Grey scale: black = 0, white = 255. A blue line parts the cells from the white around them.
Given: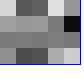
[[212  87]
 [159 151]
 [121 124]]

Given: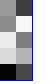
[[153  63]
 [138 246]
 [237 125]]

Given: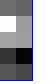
[[111 100]
 [253 156]
 [164 157]]

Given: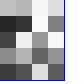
[[191 182]
 [ 38  52]
 [ 69 238]]

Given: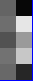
[[100   7]
 [110 230]
 [ 82 154]]

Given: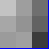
[[195 158]
 [167 147]
 [155 160]]

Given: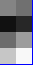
[[132 112]
 [ 17  39]
 [108 156]]
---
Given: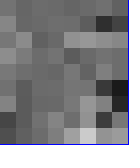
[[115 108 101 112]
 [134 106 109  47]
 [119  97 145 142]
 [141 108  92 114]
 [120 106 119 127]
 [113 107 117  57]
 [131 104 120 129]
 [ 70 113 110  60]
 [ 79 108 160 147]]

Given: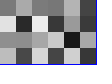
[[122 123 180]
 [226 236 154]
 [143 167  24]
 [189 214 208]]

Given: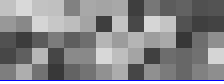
[[194 194 129 164  62  92  80]
 [152 213 189  62  72 196  63]
 [ 81  91  94 181 181 169 110]
 [ 71 183 138 216 164 109 113]
 [126 114  99 145  70 123 129]]

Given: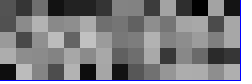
[[ 83 111  34  52 130 163   1  20]
 [ 81 179 142 111  97 117 168 167]
 [154 144 100 155 125 131 156 167]
 [173 139 167 168 110  56 106  54]
 [ 14 133 179 166  87 150 172 175]]

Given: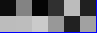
[[ 13   4 188]
 [188 202  33]]

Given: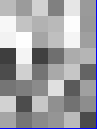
[[186 209 230]
 [247 178 253]
 [242 165 245]
 [ 62  64 172]
 [ 76 116 198]
 [117 139  90]
 [210 199 114]
 [165 138 187]]

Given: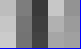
[[189  57 147]
 [198  62 155]
 [203  66 160]]

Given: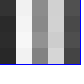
[[ 51 140  80]
 [ 42 137  73]
 [ 44 146  78]
 [ 40 130  68]]
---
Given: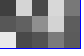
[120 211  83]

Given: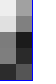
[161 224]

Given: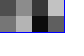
[194  12]

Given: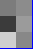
[140  59]

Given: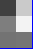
[202 126]

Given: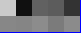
[ 51 123]

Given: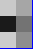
[166  26]
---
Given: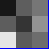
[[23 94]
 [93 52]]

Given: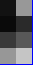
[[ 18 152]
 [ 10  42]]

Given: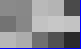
[[138 136]
 [115 135]]

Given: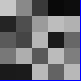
[[199 137]
 [ 36  78]]

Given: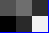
[[ 82 110]
 [  1  41]]

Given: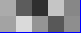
[[171  92]
 [163 218]]

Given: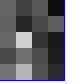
[[100  66]
 [ 97  38]]

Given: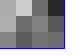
[[170 205]
 [176 107]]
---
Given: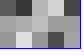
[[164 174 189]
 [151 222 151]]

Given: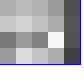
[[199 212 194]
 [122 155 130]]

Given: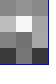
[[190 246 164]
 [130 114 167]]

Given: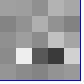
[[132 145 176]
 [144 157 141]]

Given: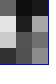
[[227  31 166]
 [204  83 112]]

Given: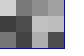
[[ 62  78 192]
 [118  67 173]]

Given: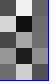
[[215  16 110]
 [ 71 167 111]]

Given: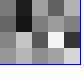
[[101  21 126]
 [131 197  87]]
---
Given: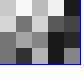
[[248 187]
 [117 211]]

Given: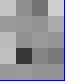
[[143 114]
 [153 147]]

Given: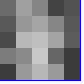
[[160 133]
 [151 165]]

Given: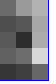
[[154 178]
 [ 87 167]]

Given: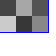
[[167  84]
 [ 55 136]]

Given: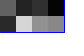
[[ 35  49]
 [214 146]]

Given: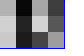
[[  8 165]
 [ 35 211]]
